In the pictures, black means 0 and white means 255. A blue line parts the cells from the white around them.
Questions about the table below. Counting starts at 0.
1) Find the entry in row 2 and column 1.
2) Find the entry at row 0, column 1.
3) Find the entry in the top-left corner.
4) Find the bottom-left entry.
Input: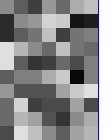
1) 93
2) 93
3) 139
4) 74

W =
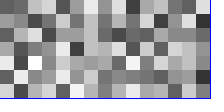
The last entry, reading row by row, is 127
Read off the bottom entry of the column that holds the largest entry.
181
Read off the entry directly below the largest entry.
137
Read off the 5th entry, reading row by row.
85
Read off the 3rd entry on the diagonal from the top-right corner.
137
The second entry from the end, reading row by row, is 204
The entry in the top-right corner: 223
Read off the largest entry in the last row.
244
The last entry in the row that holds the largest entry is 137
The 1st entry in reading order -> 96
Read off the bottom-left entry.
213
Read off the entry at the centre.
181
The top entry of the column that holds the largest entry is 193
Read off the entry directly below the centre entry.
169
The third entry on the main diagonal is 223
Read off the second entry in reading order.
106
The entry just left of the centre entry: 193

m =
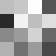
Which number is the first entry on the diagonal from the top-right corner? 84
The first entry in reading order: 190
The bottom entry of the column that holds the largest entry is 155
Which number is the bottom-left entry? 178
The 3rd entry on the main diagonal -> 211

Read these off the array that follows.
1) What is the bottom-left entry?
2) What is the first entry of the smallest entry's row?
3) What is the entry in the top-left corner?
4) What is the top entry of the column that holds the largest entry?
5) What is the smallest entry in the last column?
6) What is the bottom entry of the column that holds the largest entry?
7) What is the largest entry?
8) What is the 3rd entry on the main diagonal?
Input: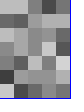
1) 200
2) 62
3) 189
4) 117
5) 86
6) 117
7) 211
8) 138

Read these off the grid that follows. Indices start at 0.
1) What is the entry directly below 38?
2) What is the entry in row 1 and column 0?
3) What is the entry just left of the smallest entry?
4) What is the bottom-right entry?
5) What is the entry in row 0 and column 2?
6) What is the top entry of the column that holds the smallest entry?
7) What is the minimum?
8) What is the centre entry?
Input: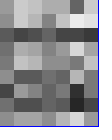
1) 215
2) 142
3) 90
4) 154
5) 194
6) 100
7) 38
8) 142

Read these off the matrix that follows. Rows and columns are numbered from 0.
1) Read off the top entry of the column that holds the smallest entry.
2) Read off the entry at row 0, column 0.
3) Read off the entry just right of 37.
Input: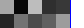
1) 6
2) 167
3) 115

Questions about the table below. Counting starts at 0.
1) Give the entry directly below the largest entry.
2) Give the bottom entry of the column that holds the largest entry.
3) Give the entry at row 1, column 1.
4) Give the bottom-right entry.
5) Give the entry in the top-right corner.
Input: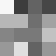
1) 183
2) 152
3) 183
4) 152
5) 70

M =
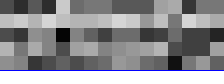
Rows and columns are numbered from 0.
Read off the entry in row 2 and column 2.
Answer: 143
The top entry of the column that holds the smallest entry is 202
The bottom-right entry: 97
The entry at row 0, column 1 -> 45
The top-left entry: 76
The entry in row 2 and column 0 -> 76
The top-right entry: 119
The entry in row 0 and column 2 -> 88
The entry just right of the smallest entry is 131
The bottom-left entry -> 143
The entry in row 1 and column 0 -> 190
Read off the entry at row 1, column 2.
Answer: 180

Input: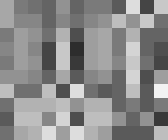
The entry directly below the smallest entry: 57
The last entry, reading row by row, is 190
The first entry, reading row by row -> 167
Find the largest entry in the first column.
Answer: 190
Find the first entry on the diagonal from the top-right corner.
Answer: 200
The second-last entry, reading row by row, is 90
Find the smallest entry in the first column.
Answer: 90
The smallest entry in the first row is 69
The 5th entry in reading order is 146
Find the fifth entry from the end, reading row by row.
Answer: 158
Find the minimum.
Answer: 45
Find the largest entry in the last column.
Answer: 242
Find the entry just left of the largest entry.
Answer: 90
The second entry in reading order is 122
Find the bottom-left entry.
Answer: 112
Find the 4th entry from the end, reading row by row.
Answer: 90
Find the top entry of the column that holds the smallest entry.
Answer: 100
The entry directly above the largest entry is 158
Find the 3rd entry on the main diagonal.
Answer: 146
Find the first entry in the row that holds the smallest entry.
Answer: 134
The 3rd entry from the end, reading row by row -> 90
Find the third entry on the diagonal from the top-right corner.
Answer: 178
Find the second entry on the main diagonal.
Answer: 134
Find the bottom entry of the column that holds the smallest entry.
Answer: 221
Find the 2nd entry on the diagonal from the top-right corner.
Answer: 200

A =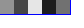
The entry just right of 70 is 230
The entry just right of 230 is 29
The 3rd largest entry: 113
